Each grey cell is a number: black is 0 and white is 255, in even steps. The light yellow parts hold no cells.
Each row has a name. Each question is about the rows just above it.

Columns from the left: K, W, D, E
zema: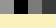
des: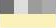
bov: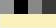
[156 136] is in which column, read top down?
D
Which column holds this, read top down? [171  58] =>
E
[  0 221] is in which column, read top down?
W
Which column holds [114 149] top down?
K

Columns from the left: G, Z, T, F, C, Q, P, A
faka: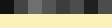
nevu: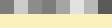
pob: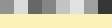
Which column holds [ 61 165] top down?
C
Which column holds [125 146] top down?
G
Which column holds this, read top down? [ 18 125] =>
G

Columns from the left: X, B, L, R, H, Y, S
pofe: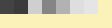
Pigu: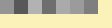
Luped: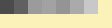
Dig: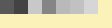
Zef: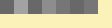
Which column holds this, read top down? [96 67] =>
B
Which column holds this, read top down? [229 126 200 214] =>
S
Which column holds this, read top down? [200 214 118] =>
S
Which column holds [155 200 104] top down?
L
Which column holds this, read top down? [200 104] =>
L

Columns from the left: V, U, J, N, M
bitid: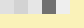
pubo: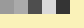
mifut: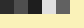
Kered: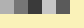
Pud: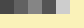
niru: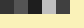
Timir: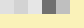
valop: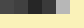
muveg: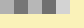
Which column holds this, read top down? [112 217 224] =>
N
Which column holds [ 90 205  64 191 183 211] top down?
M
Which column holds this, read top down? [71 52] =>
V

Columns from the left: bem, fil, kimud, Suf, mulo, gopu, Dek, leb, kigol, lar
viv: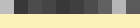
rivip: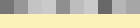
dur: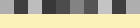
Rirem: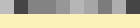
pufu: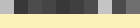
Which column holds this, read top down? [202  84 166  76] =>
Dek
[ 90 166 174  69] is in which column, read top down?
lar
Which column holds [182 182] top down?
kigol
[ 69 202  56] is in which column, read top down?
Suf

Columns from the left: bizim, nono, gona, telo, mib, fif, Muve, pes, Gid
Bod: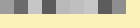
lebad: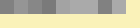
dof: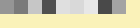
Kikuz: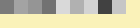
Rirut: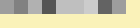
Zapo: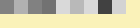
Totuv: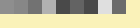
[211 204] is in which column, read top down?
Muve
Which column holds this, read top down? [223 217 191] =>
mib
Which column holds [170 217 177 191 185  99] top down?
fif
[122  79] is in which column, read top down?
telo
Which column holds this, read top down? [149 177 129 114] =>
gona
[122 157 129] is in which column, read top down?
bizim
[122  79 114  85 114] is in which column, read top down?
telo

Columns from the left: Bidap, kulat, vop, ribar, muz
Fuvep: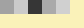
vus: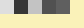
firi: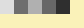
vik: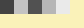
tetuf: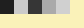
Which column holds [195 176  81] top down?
vop
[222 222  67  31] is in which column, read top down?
Bidap
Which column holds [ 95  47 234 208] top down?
muz

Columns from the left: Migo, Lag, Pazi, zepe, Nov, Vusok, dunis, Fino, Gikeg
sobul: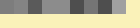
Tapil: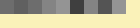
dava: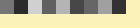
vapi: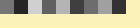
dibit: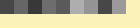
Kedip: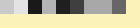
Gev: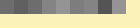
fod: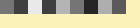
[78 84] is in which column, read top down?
Fino
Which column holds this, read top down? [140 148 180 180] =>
Nov
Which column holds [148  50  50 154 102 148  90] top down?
Gikeg
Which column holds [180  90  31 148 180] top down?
Nov

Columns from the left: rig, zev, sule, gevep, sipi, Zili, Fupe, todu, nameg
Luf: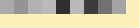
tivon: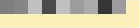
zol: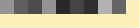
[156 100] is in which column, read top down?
nameg
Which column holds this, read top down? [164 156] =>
nameg

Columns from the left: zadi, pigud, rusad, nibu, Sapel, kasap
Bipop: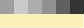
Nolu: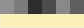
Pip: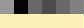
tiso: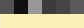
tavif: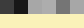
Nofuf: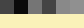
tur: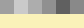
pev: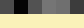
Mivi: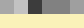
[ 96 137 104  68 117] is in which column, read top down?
Sapel
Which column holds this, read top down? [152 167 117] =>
rusad
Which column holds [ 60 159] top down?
kasap
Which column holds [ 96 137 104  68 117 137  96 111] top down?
Sapel
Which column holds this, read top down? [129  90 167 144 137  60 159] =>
kasap
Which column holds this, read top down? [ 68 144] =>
nibu

